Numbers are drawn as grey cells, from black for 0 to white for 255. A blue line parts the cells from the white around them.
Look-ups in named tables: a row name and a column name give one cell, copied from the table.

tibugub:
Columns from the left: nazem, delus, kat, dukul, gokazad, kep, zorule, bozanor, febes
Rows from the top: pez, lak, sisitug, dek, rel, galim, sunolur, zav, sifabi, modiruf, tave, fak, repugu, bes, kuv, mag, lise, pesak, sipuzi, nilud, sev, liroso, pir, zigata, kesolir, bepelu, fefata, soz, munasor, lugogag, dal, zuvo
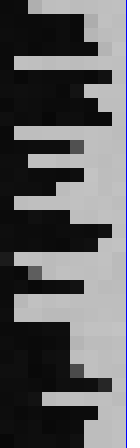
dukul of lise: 11
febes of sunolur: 191
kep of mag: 190
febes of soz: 191
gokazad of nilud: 192
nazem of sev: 12
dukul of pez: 190
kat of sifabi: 13
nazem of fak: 14
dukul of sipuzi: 187
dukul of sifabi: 8
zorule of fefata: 192
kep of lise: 13
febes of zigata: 195
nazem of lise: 14
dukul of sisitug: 10
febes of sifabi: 189
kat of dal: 14
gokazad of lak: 13

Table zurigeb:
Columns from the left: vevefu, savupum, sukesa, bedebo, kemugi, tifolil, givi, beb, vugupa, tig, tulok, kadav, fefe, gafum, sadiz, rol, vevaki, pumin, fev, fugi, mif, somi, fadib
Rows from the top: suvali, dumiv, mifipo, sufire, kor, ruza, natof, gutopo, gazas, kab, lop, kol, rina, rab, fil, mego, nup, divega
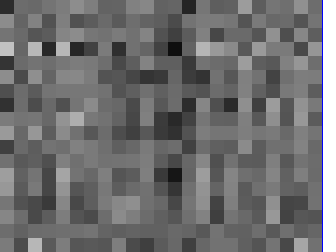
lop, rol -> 96
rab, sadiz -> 147
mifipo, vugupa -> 123
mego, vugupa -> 139
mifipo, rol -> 71
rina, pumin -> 111
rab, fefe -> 53
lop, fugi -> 112
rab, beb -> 120
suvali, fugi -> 117
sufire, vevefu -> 194
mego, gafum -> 112
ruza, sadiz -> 51
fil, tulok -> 112
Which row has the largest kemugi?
sufire

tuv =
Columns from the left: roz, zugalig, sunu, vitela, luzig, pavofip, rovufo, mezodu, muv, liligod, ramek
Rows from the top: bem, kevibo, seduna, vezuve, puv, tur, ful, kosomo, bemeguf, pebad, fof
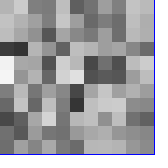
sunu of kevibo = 160
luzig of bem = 190
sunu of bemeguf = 167
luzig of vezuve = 98
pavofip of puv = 184
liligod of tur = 157
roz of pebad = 112
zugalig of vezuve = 52
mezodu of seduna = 158
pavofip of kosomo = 53
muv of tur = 86
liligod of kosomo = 140
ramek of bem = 186
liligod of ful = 177
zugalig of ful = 185
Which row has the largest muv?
kosomo

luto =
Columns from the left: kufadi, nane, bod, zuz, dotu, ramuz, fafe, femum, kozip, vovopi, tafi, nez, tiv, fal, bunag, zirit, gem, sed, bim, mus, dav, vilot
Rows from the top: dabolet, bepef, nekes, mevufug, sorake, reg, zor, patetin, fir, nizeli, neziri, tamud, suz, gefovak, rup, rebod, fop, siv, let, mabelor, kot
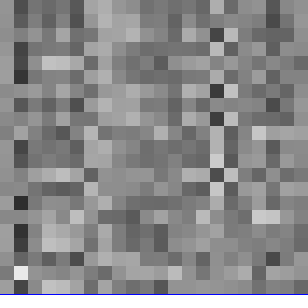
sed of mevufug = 139
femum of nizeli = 115
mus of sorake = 136
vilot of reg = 131
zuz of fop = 179
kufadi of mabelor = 122
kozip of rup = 132
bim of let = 122
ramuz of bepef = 81
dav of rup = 132
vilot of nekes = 143
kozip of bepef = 163
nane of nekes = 128
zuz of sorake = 193
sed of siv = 130
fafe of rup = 152
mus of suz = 143
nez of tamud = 116
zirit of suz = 77

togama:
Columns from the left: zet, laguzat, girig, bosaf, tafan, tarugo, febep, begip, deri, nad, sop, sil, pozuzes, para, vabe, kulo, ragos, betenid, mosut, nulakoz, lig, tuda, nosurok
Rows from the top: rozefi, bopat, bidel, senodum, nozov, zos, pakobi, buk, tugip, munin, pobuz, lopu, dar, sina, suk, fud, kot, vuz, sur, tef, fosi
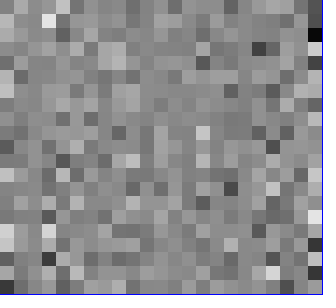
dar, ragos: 111
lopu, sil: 158
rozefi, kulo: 141
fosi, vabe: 126
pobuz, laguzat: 136
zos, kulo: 158
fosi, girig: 135
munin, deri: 102
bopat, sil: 162
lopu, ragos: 157
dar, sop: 121
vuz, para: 129
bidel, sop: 135
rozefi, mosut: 153
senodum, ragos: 124

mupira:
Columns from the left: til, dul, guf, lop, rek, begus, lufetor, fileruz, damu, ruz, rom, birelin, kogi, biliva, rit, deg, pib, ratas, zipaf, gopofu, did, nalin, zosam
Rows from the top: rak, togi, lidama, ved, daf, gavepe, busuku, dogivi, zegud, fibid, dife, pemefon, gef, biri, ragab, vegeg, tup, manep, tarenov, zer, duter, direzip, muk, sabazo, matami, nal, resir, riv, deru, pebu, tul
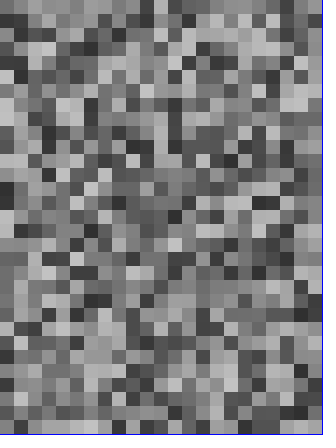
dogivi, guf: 115
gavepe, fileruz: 186
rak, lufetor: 156
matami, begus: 62
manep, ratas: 110
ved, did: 141
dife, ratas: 60
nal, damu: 106
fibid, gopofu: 186
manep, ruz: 125
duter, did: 164
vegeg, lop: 132
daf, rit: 127
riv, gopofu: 164
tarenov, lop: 67
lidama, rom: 117
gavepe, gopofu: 57
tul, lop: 164
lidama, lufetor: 78
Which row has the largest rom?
busuku

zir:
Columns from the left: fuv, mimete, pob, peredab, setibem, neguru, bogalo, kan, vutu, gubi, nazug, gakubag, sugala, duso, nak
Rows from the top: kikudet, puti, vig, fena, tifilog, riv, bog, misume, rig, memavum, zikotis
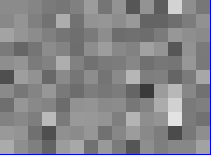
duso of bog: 135
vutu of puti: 141
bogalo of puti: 147
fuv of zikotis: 171
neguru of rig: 153
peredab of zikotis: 99
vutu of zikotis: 123
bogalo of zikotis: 113
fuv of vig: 163
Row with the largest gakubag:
misume

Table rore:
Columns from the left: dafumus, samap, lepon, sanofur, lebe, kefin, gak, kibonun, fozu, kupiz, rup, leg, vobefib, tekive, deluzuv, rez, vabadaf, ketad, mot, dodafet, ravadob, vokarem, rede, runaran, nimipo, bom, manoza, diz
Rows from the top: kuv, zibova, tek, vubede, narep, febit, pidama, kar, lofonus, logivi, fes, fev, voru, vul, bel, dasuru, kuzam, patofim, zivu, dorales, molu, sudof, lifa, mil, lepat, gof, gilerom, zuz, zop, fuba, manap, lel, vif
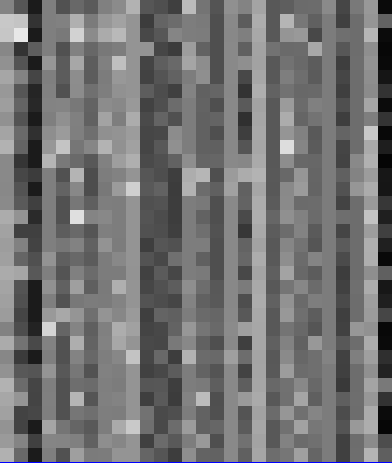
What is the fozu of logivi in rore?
147
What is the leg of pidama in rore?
77
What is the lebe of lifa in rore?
168
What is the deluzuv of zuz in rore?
122
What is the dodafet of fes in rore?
88
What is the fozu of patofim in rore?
124
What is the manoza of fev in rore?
177
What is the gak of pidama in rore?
112
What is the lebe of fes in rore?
196
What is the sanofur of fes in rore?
151
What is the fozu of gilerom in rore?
126
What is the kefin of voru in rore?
180
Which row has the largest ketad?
voru

